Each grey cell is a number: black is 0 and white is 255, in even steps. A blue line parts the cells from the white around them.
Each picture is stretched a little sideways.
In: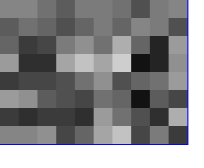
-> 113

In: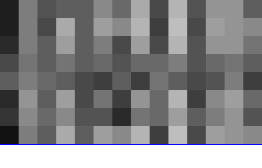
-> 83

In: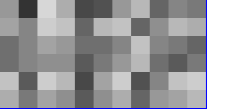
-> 215

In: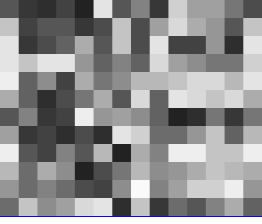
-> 46

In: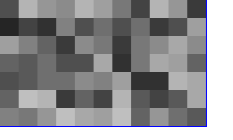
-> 150

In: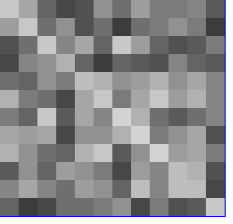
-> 100
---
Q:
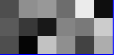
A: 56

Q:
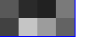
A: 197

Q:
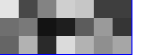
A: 121

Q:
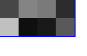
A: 15

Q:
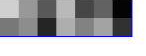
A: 141

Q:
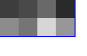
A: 117

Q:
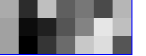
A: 12

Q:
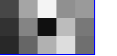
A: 132

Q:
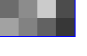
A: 130

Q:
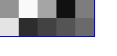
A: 45
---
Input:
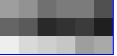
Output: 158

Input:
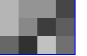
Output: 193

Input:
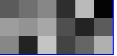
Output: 101

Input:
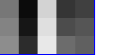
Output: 108

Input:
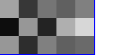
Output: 96

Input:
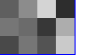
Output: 83

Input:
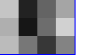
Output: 55

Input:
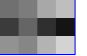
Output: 179
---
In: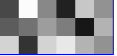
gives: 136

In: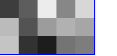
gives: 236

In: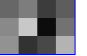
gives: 60

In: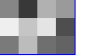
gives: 177

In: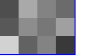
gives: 131

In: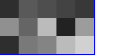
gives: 78

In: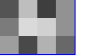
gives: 62

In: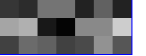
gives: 116

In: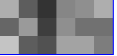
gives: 51

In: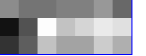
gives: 116
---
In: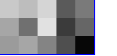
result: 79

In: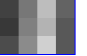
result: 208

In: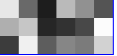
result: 123

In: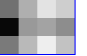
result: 238

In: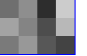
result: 87

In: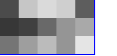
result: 149

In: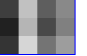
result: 116

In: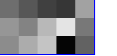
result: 5

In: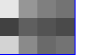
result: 106

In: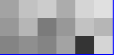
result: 52
